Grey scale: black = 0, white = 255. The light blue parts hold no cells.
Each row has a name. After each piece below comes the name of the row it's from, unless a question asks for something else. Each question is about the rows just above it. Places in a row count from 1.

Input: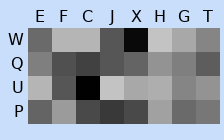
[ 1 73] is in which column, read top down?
C
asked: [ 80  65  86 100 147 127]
Q
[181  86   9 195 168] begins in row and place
W, 3

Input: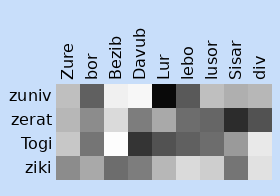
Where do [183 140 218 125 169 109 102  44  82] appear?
zerat
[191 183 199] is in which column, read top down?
Zure
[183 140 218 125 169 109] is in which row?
zerat
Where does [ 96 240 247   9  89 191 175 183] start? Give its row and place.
zuniv, 2
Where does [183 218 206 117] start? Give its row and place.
ziki, 5
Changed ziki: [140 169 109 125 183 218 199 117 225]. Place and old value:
7, [206]
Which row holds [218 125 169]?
zerat

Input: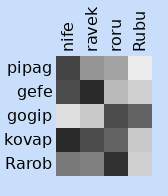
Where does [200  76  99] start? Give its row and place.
gogip, 2
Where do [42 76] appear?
kovap
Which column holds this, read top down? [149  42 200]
ravek

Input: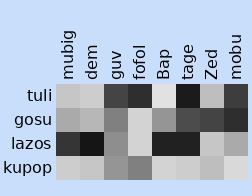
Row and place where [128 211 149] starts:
gosu, 3
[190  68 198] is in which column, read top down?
Zed
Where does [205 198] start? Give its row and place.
kupop, 1
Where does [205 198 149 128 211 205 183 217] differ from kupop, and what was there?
7, [190]
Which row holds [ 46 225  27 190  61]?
tuli

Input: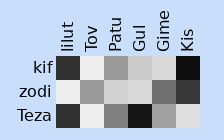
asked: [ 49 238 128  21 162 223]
Teza
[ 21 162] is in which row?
Teza
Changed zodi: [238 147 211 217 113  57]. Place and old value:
2, [155]
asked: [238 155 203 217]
kif
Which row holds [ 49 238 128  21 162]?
Teza
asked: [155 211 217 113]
zodi

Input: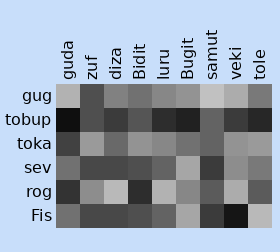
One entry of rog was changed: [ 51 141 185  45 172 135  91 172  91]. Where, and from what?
5, [178]
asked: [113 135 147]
gug
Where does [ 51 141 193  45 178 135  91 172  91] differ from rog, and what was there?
3, [185]
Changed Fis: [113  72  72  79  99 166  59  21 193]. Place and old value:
9, [185]
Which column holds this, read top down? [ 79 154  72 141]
zuf
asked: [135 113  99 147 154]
toka

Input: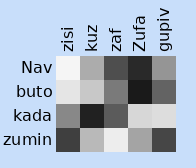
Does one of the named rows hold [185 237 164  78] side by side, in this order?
no
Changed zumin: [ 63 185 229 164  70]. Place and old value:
3, [237]
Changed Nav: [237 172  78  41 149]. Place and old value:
1, [245]
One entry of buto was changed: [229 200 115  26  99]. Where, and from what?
3, [122]
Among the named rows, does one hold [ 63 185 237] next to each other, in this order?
yes

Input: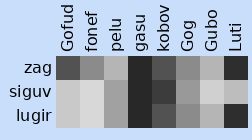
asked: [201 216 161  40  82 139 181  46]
lugir
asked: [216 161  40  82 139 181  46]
lugir
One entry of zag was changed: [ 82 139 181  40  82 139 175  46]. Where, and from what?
7, [181]
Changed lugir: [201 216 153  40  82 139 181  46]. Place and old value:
3, [161]
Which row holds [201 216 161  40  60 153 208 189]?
siguv
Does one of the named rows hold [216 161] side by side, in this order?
yes
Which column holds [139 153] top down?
Gog

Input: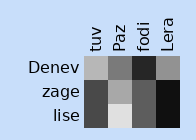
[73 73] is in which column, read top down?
tuv
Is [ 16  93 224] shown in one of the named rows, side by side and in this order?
no
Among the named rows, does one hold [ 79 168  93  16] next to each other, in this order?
no

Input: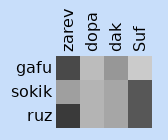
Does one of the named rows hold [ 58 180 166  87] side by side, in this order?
yes
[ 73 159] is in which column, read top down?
zarev

